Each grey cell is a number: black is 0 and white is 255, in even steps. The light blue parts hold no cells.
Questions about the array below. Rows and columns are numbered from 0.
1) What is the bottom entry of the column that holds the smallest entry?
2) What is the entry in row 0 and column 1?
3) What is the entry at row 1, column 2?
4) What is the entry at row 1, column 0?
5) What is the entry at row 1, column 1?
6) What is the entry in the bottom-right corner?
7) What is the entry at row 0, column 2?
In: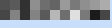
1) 27
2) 90
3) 49
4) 70
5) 131
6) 70
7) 49

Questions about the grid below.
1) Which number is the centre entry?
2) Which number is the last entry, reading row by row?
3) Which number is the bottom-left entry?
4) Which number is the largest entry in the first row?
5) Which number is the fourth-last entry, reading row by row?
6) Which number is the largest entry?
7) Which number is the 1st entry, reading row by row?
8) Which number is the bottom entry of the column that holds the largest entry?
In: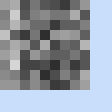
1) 171
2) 159
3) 150
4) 171
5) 58
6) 213
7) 159
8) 150

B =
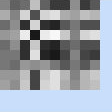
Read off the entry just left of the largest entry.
235
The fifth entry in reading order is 97
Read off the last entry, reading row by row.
191
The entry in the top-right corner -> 88
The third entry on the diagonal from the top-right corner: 119
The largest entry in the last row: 223
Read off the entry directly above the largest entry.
36
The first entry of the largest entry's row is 151
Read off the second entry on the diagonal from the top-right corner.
191
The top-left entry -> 131
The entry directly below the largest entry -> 36
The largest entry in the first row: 191
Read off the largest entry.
247
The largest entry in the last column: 223
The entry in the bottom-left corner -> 161
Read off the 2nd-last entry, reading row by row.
181
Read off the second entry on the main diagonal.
131
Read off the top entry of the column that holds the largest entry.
58
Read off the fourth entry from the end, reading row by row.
172
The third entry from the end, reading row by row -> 142
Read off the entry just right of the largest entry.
200
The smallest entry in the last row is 68

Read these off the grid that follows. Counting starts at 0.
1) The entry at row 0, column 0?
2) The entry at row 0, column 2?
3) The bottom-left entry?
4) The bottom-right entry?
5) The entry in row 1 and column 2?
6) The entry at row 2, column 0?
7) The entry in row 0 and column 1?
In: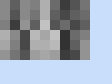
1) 137
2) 137
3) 147
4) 147
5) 137
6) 127
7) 95

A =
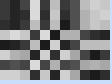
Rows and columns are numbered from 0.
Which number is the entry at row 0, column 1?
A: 36
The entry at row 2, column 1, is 36
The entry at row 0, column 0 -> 57
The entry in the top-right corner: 199
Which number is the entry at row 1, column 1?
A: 36
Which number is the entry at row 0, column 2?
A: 68
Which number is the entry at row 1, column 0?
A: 57
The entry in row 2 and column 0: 46
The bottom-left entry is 208
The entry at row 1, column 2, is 46
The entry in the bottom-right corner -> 46
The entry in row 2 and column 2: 57
